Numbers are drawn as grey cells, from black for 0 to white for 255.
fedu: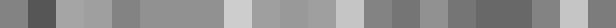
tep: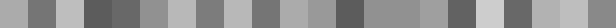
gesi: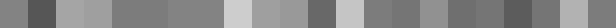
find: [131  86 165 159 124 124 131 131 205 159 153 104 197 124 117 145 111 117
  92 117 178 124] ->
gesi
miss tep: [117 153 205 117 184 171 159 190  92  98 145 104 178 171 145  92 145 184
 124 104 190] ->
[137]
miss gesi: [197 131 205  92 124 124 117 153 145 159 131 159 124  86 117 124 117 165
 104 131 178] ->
[111]
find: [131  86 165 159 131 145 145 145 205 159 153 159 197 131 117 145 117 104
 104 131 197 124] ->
fedu
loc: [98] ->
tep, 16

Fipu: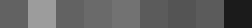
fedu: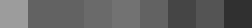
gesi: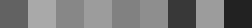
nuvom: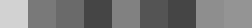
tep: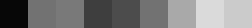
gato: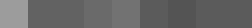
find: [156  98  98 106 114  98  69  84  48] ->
fedu
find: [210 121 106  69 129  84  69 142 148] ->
nuvom
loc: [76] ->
tep, 4

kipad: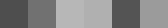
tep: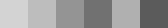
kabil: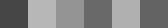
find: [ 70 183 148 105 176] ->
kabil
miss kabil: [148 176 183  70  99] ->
[105]
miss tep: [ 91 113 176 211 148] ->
[189]
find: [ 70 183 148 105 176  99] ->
kabil
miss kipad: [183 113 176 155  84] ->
[78]

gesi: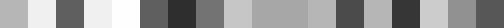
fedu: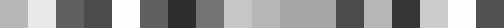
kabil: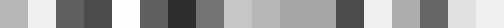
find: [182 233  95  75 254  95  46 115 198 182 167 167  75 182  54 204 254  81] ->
fedu
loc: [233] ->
fedu, 1

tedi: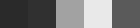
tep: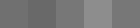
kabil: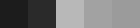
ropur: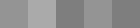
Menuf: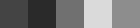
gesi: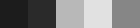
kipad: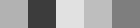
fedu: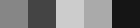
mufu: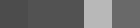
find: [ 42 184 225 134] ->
gesi
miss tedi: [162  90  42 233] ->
[48]
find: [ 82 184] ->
mufu
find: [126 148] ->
ropur

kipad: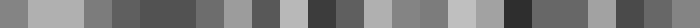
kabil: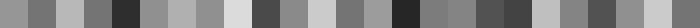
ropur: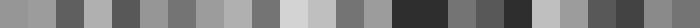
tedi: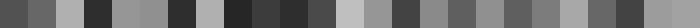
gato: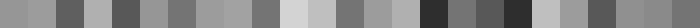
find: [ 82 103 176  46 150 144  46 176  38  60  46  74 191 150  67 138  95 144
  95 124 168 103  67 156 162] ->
tedi
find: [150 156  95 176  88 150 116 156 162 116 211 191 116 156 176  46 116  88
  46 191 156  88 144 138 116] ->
gato
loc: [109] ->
kipad, 7
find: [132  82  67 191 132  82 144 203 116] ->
kabil
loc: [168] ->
tedi, 20

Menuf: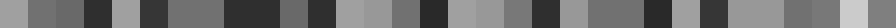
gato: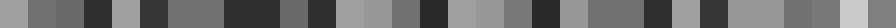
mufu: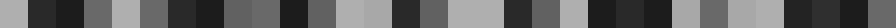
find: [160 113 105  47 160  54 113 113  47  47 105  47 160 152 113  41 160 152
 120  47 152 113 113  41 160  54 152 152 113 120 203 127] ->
Menuf
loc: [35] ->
mufu, 28
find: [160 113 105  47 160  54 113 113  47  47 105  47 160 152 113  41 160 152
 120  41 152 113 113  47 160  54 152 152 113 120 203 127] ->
gato

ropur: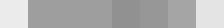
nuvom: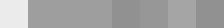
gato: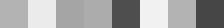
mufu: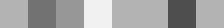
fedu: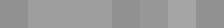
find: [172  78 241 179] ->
gato
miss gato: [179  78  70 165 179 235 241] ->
[172]

